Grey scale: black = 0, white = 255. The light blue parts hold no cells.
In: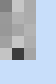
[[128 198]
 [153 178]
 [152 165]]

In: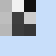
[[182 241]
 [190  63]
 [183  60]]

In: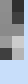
[[142  47]
 [140  63]
 [138 139]]

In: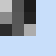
[[200  84]
 [138  87]
 [ 43  88]]

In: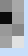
[[134 168]
 [ 10 161]
 [153 135]]

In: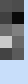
[[ 81  76]
 [ 64   9]
 [109 128]]

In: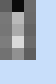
[[ 93  10]
 [120 185]
 [118 170]]

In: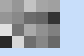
[[168 150]
 [149 137]
 [225 115]]

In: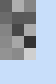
[[ 95 174]
 [107  89]
 [132  71]]
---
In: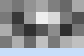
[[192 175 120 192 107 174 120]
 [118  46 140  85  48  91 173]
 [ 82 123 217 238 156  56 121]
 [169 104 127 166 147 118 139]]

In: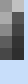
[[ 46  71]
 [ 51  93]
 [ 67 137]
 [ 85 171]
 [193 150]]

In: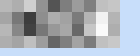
[[200 192 123 163 127 101 157 191 164 174]
 [174 250 198 104 167 152 119  66 135 183]
 [180 242 180 123 162 173 142  61 120 165]
 [198 192 127 156 126  84 146 207 174 184]]

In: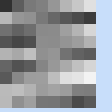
[[ 88  74 106 117 118 159 144 185]
 [125 127 156 163 156 178 190 186]
 [243 228 223 189 158 157 136  89]
 [213 192 170 152 133  92  82 101]
 [ 91  98 114 149 144 191 168 179]
 [178 157 148 140 141  79  70  83]
 [214 180 159 139 138 110  98 113]
 [ 60  75  87 103 121 145 150 183]
 [224 199 181 150 128 121  93  49]]

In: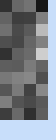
[[ 94  47 105  61]
 [ 89  74  84 127]
 [136  66 122  86]
 [ 79 136 130 120]
 [100 123  92  94]
 [206 107  97  49]
 [129 102  71  79]
 [186  90  74 112]
 [127  64  62  99]
 [ 22 115 104  49]]

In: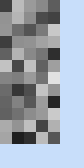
[[ 86 187  47  31 165]
 [177  69 191 147 171]
 [202 153 140 113  97]
 [ 37 156  87 130 100]
 [148 195  78  54 107]
 [226 115 154 126 132]
 [159  97 192  72 194]
 [ 46 117 137 179  97]
 [173 162 146 143  62]
 [200 122  84 109 149]
 [ 66  75 141 181 147]
 [ 93 137 154 187  63]]

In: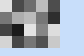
[[201  81 118  70 212]
 [221 134 227  26  67]
 [ 46 119 187 173 119]
 [ 77 189 110  74 224]]
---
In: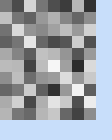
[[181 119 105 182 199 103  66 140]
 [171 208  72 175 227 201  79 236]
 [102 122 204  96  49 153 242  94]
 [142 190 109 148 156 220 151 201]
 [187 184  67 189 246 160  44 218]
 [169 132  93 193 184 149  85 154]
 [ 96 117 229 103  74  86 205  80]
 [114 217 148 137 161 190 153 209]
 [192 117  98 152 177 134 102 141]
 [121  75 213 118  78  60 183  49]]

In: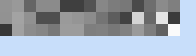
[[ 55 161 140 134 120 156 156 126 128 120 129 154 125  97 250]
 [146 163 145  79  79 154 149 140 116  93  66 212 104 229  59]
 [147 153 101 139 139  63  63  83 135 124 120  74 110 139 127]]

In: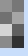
[[138  49]
 [212  96]
 [113 165]
 [147 119]]

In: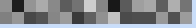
[[128 150  72  84 134 155  58  97 145 193  75  78  78 152  81 156]
 [145  29 148 171 137  92 115 206 133  24  91 159 168  94 175 116]]

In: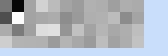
[[206 179 178 177 155 180 168 155 189 162 173 194]
 [172 123 160 221 224 149 193 163 181 168 174 190]
 [ 78 252 163 168 172 141 154 175 177 188 140 164]
 [118   7 164 210 187 164 156 177 174 159 174 171]]

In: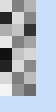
[[244 146 108]
 [215 126 187]
 [ 35 217 137]
 [ 17 195 214]
 [231 130 163]
 [174 195  51]
 [ 36 218 133]
 [222 128 179]]

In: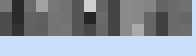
[[ 77  50  98  95 116 118  85  72 102  68 138 170 102  64 107 109]
 [ 77  43  98  96 117 115  85  37 106  68 138 136 102  64 107 103]
 [121  43 108 162 120 114  85 208 100  68 138 136 132 100 107 113]]

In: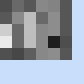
[[ 80  71  94 136 141  86]
 [234 105 189 136  29  78]
 [206 105 190 136 141  86]
 [ 88 138 189 105 141  86]
 [ 77 105  87 136 131  86]]
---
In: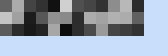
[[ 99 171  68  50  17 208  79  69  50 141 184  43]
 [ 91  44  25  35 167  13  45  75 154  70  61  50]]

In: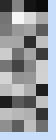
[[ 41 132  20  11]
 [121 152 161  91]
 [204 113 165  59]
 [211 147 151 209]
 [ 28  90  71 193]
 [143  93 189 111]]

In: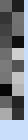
[[104  29]
 [ 65 112]
 [110 207]
 [118 195]
 [101  35]]

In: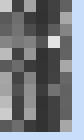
[[203  65 163  51  65  97]
 [ 97 115  76  56  92 132]
 [187  66 150  50  65  99]
 [166  68 131  51  66 103]
 [187  66 147  50  65  99]
 [ 90 109  59  50  64 167]]

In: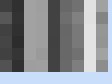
[[ 63  48 162 158  66 104 113 225 161]
 [ 65  48 162 159  66 103 121 227 150]
 [ 65  53 162 154  66 104 113 227 162]]

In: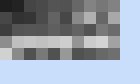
[[ 30  35  69  74  84  82 103 131 119 130]
 [ 61  84  86  85  95  87  99  83 121 107]
 [209 138  81 121  81 152  81  88 104 111]]
